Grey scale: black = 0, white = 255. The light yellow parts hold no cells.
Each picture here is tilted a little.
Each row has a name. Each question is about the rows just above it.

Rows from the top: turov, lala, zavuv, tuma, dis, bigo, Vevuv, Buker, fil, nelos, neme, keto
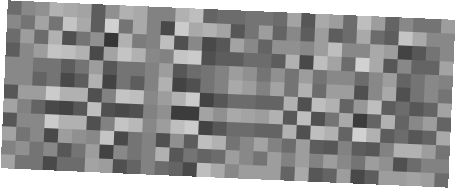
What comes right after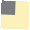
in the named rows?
[130]
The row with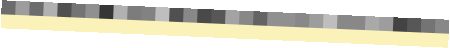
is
zavuv
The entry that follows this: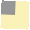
[190]
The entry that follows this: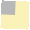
[136]

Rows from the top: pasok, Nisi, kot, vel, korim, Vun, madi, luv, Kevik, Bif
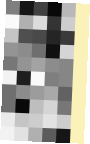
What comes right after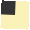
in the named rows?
[205]
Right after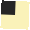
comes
[58]
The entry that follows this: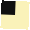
[213]
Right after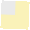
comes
[197]
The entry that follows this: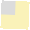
[52]

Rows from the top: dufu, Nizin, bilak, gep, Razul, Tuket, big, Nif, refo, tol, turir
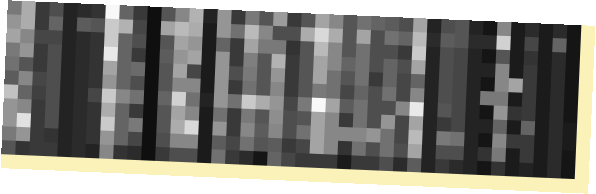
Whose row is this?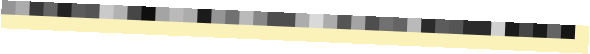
Nizin
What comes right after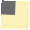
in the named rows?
[15]
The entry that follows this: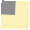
[78]
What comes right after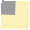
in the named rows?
[57]
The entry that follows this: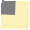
[85]
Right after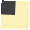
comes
[78]

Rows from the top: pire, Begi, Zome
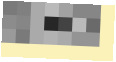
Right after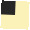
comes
[67]
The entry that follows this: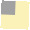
[134]
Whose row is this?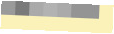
Zome
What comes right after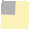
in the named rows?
[170]
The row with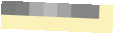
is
pire
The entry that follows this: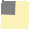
[170]
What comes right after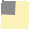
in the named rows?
[134]

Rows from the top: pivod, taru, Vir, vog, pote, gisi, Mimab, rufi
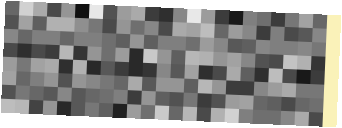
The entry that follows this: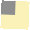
[119]
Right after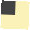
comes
[149]

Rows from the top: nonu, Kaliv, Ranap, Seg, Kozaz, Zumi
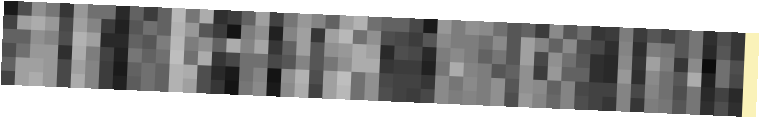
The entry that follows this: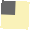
[132]
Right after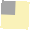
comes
[54]
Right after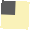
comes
[112]

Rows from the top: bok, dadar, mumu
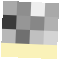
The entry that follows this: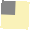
[177]
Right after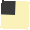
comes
[150]
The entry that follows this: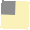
[238]
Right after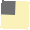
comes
[192]
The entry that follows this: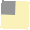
[135]
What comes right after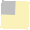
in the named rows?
[212]

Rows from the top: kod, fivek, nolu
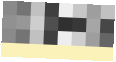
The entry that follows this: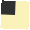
[56]
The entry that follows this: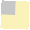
[158]
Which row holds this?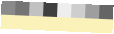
nolu

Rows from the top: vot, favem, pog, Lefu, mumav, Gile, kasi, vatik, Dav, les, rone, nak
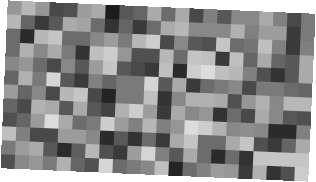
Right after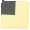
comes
[183]
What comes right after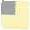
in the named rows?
[108]
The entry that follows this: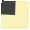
[177]
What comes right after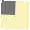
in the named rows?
[191]
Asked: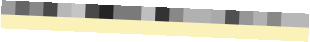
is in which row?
kasi
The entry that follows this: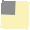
[136]

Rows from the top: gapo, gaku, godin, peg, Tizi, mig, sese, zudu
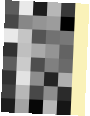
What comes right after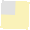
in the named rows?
[141]
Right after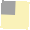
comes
[7]
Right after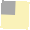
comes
[148]
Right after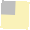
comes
[169]
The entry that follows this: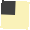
[183]
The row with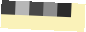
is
sese

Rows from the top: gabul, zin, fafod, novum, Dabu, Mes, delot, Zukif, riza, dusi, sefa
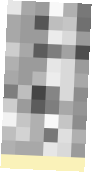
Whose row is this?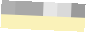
sefa
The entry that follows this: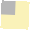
[236]
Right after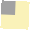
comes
[77]
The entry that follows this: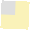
[176]
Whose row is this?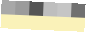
zin

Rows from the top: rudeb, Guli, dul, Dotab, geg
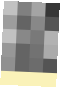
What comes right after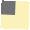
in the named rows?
[171]
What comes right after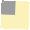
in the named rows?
[100]
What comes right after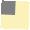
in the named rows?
[164]
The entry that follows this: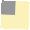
[100]
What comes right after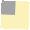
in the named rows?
[55]
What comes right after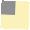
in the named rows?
[100]

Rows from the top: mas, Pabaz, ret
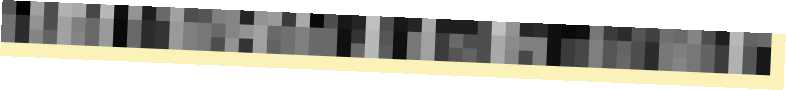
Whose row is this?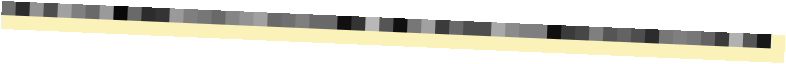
Pabaz
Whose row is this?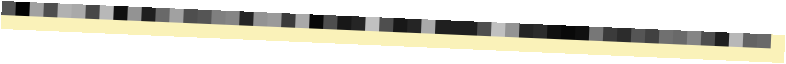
mas
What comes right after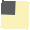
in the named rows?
[16]
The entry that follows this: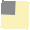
[127]

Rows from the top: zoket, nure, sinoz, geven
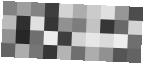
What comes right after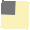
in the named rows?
[54]
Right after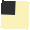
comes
[224]
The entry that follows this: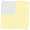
[218]
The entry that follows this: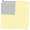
[54]
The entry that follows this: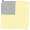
[111]
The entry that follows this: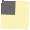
[211]

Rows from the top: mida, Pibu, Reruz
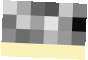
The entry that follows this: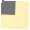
[205]
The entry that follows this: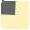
[83]
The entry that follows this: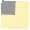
[108]
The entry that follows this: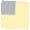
[153]

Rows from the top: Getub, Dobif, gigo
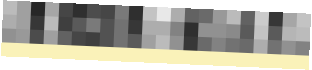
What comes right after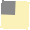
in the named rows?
[90]
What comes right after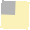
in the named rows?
[187]

